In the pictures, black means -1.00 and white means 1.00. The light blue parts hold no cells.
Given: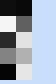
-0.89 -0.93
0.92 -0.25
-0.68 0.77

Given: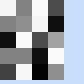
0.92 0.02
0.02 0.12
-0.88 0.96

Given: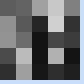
-0.27 -0.22
0.14 -0.30
0.15 -0.15

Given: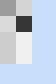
0.22 0.66
0.71 -0.58
0.61 0.88

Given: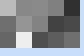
0.47 0.07
-0.13 0.17
-0.20 0.87

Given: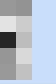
0.19 0.15
0.78 0.60
-0.70 0.48
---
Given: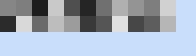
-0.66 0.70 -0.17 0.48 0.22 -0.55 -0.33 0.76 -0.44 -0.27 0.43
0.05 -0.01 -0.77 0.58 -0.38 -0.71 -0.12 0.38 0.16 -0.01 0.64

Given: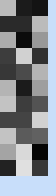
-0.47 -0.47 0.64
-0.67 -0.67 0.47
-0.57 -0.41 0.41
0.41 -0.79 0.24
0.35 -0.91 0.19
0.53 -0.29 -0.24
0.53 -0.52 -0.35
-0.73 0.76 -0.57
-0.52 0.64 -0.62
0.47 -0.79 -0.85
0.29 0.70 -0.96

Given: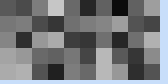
0.04 -0.64 0.19 0.34 -0.52 -0.58 -0.12 -0.70 -0.12 0.39
-0.30 -0.41 -0.02 0.55 -0.18 -0.70 -0.24 -0.91 -0.24 0.24
0.29 0.19 -0.18 -0.24 -0.07 -0.46 0.44 -0.30 -0.58 0.09
0.34 0.39 -0.35 -0.75 -0.02 -0.18 0.44 0.19 -0.64 -0.35
-0.07 -0.02 -0.41 -0.58 -0.12 -0.02 0.04 0.24 -0.35 -0.46

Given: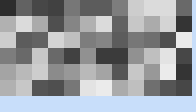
0.29 0.45 0.61 0.09 0.19 0.45 0.29 -0.33 0.56 0.19 0.84 -0.59
-0.02 -0.18 0.56 -0.18 -0.49 0.14 -0.54 -0.54 0.14 0.50 0.78 -0.44
0.39 0.72 0.34 -0.38 0.04 0.39 0.72 -0.23 0.56 0.34 0.66 -0.59
0.61 -0.28 -0.23 0.66 0.50 -0.02 0.04 -0.28 -0.07 -0.13 -0.38 0.84
0.39 0.56 -0.33 -0.38 -0.07 0.78 0.84 0.34 0.50 -0.13 -0.33 -0.44
-0.65 -0.23 -0.44 -0.49 -0.07 -0.28 -0.28 -0.02 0.61 0.72 0.72 -0.18

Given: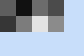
-0.58 -0.03 0.78 0.09
-0.26 -0.87 -0.15 -0.41

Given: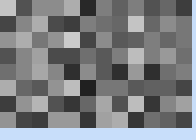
-0.52 0.15 0.42 -0.36 -0.58 -0.19 0.31 -0.36 0.48 -0.58 0.05 0.26
-0.46 0.05 0.36 -0.41 -0.52 -0.01 -0.13 -0.19 0.54 -0.19 0.10 -0.07
-0.13 0.05 0.31 0.05 -0.63 0.10 -0.30 -0.63 0.20 -0.63 -0.13 -0.01
-0.36 0.05 0.26 -0.41 -0.41 -0.13 -0.30 -0.01 0.48 -0.01 0.20 -0.13
0.54 -0.36 0.10 0.10 0.36 -0.69 -0.01 -0.24 -0.01 -0.36 -0.19 -0.52
0.15 0.36 -0.07 0.15 0.59 -0.46 0.10 -0.30 -0.24 -0.01 -0.19 -0.07
0.36 -0.19 -0.30 0.15 0.48 -0.75 -0.07 -0.07 -0.30 -0.24 -0.24 -0.46
0.15 -0.46 -0.52 0.20 0.20 -0.58 0.26 0.36 -0.58 -0.13 -0.24 -0.46

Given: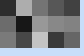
-0.04 -0.44 0.53 -0.55 -0.20
-0.15 -0.82 0.19 0.07 0.02
-0.65 0.36 -0.09 -0.32 -0.49
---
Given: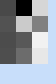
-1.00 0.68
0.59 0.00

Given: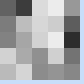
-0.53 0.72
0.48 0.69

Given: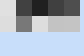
-0.49 -0.75
-0.06 0.73

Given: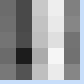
-0.43 0.57
-0.43 0.52

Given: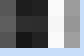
-0.77 -0.74
-0.64 -0.65

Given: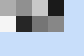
0.13 0.57
-0.70 -0.08
